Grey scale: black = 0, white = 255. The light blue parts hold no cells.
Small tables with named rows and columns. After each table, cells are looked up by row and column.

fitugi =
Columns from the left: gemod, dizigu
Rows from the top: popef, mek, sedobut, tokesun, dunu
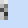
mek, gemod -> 182
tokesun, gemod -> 202
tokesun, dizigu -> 52
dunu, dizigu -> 126
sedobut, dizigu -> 161
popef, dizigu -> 233
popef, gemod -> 215
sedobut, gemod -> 76
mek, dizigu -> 121

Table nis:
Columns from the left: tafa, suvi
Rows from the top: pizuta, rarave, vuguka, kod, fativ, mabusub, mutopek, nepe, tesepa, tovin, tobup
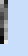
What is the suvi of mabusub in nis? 160
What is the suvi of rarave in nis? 71
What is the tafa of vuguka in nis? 111
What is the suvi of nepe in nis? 153
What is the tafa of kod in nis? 78
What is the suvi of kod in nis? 114
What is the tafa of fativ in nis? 63

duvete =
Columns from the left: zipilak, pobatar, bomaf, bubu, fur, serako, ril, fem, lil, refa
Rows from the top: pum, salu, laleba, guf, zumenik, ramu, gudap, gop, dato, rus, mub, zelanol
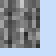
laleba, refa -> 68
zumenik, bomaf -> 84
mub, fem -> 85
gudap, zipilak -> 162
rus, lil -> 126
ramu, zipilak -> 162

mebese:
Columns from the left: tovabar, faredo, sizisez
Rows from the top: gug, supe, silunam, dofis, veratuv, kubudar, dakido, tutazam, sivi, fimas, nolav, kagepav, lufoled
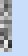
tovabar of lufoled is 222
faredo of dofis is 211
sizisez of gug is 149
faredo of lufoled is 132
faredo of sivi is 110
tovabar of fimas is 177
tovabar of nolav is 72
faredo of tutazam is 108
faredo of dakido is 164
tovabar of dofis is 115
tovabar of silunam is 152
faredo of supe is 77
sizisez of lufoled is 185
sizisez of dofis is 136
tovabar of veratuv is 199
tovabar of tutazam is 115
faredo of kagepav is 223

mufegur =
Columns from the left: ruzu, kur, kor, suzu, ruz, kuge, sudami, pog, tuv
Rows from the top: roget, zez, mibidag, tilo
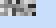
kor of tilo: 226
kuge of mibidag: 103
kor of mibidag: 215
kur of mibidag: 163
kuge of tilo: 161
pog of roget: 200
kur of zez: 130
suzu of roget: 210
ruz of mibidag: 120
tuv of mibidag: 174
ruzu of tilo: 161
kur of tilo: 146
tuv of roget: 183
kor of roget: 87
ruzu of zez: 147
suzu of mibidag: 74
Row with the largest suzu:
roget

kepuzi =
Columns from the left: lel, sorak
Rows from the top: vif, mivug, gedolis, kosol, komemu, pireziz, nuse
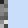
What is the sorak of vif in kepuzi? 130
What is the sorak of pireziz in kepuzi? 225
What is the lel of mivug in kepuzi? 131
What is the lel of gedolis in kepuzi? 136
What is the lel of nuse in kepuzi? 181
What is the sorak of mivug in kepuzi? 105
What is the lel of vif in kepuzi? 35
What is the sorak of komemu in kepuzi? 91
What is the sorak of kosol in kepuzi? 105
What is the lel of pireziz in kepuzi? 144
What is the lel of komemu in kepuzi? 98

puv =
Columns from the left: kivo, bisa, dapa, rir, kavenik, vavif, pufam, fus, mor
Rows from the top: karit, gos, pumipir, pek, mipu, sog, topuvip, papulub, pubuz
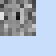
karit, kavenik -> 98
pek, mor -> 174
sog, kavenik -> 134
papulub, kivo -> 124
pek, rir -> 174
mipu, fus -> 76
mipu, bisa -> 60
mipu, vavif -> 191
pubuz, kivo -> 114
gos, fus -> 199
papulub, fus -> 170
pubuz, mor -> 95
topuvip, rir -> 148
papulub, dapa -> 114
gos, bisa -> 142
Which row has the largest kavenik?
gos

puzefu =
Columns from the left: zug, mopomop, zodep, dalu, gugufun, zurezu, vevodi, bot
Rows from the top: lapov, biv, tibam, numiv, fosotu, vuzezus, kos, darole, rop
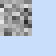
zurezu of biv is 190
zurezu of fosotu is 190
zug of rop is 195
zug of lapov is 157
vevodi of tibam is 58
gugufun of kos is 161
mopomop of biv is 198
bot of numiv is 83
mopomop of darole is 119
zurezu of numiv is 115

